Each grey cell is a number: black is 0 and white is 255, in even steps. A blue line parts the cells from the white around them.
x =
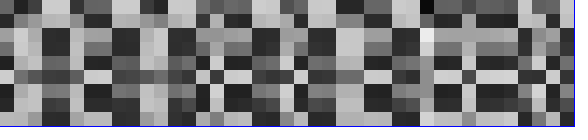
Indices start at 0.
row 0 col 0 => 102
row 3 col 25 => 199
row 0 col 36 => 85
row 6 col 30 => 142
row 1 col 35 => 37
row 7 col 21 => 42
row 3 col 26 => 112
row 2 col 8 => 44
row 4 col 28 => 104
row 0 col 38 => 95
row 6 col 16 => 33
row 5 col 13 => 54
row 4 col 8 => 95
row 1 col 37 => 192
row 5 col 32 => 205
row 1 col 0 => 41
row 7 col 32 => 46
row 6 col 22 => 129
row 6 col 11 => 175
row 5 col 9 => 70
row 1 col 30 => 99
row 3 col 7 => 113
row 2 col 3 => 45
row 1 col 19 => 189
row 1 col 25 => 131
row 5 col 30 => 142
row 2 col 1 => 205
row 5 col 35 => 209
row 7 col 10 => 195
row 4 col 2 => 193
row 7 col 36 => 60
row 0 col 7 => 100
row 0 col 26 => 102
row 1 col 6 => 43
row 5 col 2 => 85
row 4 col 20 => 204
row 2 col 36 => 175
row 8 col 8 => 46
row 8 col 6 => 186

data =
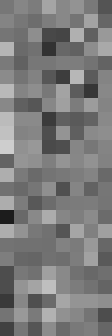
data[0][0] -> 119
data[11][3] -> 127
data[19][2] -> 113
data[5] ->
[139, 116, 130, 87, 61, 183, 91, 132]
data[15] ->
[28, 105, 137, 172, 134, 126, 139, 107]
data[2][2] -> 142
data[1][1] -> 119
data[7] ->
[136, 96, 86, 135, 160, 124, 156, 132]
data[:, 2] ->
[124, 109, 142, 113, 119, 130, 142, 86, 138, 134, 152, 144, 106, 118, 88, 137, 120, 113, 101, 113, 164, 79, 122, 85]
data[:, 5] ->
[147, 116, 176, 97, 125, 183, 92, 124, 90, 95, 134, 135, 125, 133, 123, 126, 166, 123, 125, 113, 124, 148, 135, 121]
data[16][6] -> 128
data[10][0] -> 206
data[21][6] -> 148
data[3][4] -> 103
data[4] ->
[122, 97, 119, 119, 125, 125, 115, 99]
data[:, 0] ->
[119, 132, 117, 181, 122, 139, 185, 136, 187, 193, 206, 99, 174, 113, 173, 28, 174, 115, 126, 77, 77, 57, 116, 65]
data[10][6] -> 119
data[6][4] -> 163
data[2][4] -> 69
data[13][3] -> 143
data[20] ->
[77, 148, 164, 191, 136, 124, 114, 100]
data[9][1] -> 131
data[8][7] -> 137
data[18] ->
[126, 103, 101, 113, 110, 125, 162, 89]
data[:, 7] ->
[84, 102, 153, 169, 99, 132, 136, 132, 137, 142, 132, 130, 105, 118, 117, 107, 160, 103, 89, 111, 100, 142, 77, 102]
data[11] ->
[99, 149, 144, 127, 148, 135, 146, 130]

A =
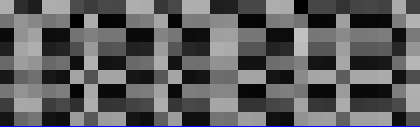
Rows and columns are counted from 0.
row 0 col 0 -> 173
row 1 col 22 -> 6
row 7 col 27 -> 59
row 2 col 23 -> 120
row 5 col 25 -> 167
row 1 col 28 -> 125
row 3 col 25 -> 89
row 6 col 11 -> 161
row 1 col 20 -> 128
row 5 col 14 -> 20
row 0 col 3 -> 174
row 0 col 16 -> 32
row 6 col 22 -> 10
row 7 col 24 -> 172
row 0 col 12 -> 72
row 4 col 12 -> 18
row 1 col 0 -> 115
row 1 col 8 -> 6
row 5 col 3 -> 24
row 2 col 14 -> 14
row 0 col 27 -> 66
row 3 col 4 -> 36
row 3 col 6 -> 154
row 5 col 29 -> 77
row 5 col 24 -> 93
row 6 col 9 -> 121
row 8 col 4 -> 15
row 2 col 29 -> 122
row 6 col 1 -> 147
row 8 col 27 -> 164
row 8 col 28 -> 14
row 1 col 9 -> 119
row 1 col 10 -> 125
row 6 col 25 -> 10
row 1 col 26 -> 7
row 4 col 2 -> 148
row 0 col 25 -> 68

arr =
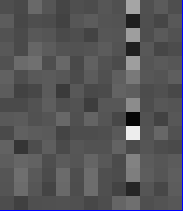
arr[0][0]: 78
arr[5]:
[97, 78, 89, 91, 87, 75, 92, 80, 95, 121, 87, 84, 94]
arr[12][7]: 79
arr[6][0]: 92
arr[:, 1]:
[73, 71, 74, 74, 107, 78, 66, 74, 91, 96, 53, 102, 111, 108, 64]
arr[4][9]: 158
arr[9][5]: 77
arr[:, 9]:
[165, 31, 158, 32, 158, 121, 94, 140, 6, 237, 75, 130, 126, 38, 111]
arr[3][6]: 84
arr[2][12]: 82
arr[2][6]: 67
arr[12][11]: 85
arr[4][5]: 73
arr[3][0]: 88
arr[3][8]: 83
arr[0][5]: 79
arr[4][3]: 78
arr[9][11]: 103
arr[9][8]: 89
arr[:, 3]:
[85, 76, 85, 92, 78, 91, 91, 94, 85, 90, 94, 78, 75, 68, 80]
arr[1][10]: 79
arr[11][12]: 91
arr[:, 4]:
[69, 66, 74, 83, 104, 87, 58, 79, 104, 68, 74, 91, 107, 105, 81]
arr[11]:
[93, 102, 98, 78, 91, 85, 101, 88, 75, 130, 91, 86, 91]
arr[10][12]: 74
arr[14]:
[77, 64, 79, 80, 81, 80, 71, 77, 101, 111, 79, 83, 87]
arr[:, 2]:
[105, 78, 88, 102, 112, 89, 71, 82, 81, 92, 77, 98, 89, 86, 79]
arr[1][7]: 84
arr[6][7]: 75

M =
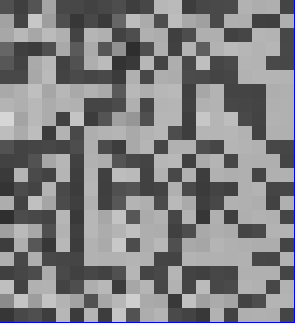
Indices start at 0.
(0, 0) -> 80
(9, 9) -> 169
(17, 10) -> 174
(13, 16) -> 64
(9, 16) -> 182
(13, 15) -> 68
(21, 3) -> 196
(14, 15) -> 72
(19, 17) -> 176
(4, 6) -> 174
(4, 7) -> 187
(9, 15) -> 181
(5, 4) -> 67
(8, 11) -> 182
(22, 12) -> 74
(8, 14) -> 199
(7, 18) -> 68
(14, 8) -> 87
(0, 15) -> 73
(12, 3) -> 67
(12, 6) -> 180
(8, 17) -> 73
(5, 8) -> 59
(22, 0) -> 54
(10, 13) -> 177
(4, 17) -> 180
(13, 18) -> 179
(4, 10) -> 183
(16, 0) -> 159
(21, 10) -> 170
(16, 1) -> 186
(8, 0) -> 214
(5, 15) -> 68
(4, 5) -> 81
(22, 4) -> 183

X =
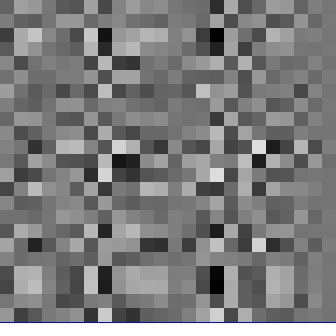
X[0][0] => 99
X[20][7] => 28
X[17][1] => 108
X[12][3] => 116
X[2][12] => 128
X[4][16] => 89
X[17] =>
[164, 108, 34, 88, 132, 168, 87, 156, 153, 146, 53, 48, 121, 61, 144, 192, 103, 60, 210, 45, 81, 129, 93, 124]
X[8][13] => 114
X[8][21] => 96
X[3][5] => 94
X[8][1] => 150
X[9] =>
[138, 77, 96, 121, 137, 142, 74, 172, 88, 71, 104, 104, 114, 129, 140, 185, 76, 163, 117, 95, 95, 126, 117, 117]
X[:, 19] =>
[156, 80, 178, 141, 121, 105, 125, 86, 155, 95, 28, 176, 83, 164, 97, 89, 147, 45, 128, 175, 178, 163, 95]
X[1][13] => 120
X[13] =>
[69, 129, 187, 144, 134, 92, 161, 56, 121, 113, 181, 173, 126, 171, 65, 57, 108, 174, 59, 164, 138, 136, 127, 116]
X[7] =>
[127, 102, 94, 115, 143, 145, 105, 128, 131, 113, 107, 99, 123, 114, 111, 155, 88, 128, 143, 86, 96, 139, 107, 120]
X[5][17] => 79
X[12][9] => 51
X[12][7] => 213
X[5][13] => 100
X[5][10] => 115
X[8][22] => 129
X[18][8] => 87
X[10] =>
[130, 117, 50, 96, 181, 186, 131, 84, 210, 176, 85, 56, 137, 85, 72, 167, 67, 82, 221, 28, 68, 180, 75, 126]
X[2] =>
[61, 170, 195, 135, 109, 73, 198, 18, 150, 162, 180, 174, 128, 146, 60, 2, 157, 111, 75, 178, 159, 123, 127, 118]
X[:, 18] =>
[104, 144, 75, 127, 86, 151, 122, 143, 100, 117, 221, 29, 123, 59, 126, 143, 121, 210, 104, 90, 80, 86, 110]
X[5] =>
[113, 142, 110, 110, 124, 124, 147, 80, 162, 162, 115, 106, 125, 100, 96, 94, 130, 79, 151, 105, 119, 130, 106, 122]
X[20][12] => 126
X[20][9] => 166
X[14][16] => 91
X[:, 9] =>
[156, 113, 162, 183, 52, 162, 98, 113, 142, 71, 176, 33, 51, 113, 93, 130, 183, 146, 95, 170, 166, 117, 50]
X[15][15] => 133
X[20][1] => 173

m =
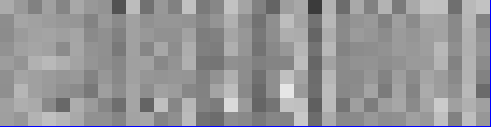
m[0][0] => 171
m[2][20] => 174
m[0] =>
[171, 153, 129, 160, 133, 168, 152, 147, 82, 188, 113, 152, 129, 193, 122, 135, 194, 164, 129, 100, 158, 168, 59, 178, 108, 169, 129, 179, 122, 169, 193, 192, 111, 185, 194]
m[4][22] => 102
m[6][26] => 164
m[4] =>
[157, 148, 177, 185, 175, 163, 149, 143, 135, 160, 161, 136, 147, 176, 118, 117, 144, 141, 128, 132, 133, 189, 102, 162, 139, 146, 147, 142, 146, 154, 154, 180, 130, 179, 139]
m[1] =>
[141, 165, 161, 156, 152, 150, 131, 153, 138, 161, 145, 150, 150, 147, 134, 148, 176, 143, 114, 143, 189, 163, 114, 184, 137, 148, 153, 130, 159, 139, 165, 163, 137, 183, 130]
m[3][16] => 175
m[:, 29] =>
[169, 139, 149, 152, 154, 139, 132, 138, 160]
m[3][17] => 149
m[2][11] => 145
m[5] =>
[144, 164, 160, 155, 150, 153, 131, 151, 136, 161, 150, 148, 150, 149, 128, 146, 175, 141, 113, 143, 192, 162, 108, 182, 138, 138, 151, 131, 158, 139, 165, 156, 137, 179, 130]
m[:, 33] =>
[185, 183, 177, 176, 179, 179, 185, 176, 190]
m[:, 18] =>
[129, 114, 120, 115, 128, 113, 106, 101, 122]
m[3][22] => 115
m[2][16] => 165
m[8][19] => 134
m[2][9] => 161
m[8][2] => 179
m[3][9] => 161
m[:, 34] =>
[194, 130, 145, 150, 139, 130, 107, 160, 151]
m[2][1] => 155
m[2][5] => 165
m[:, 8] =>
[82, 138, 129, 121, 135, 136, 141, 110, 133]
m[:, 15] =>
[135, 148, 129, 125, 117, 146, 164, 124, 108]
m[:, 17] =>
[164, 143, 151, 149, 141, 141, 137, 154, 137]
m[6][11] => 161
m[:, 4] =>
[133, 152, 159, 139, 175, 150, 144, 104, 182]
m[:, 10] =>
[113, 145, 152, 134, 161, 150, 142, 100, 167]
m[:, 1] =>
[153, 165, 155, 161, 148, 164, 182, 174, 151]
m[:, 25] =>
[169, 148, 155, 140, 146, 138, 140, 159, 138]
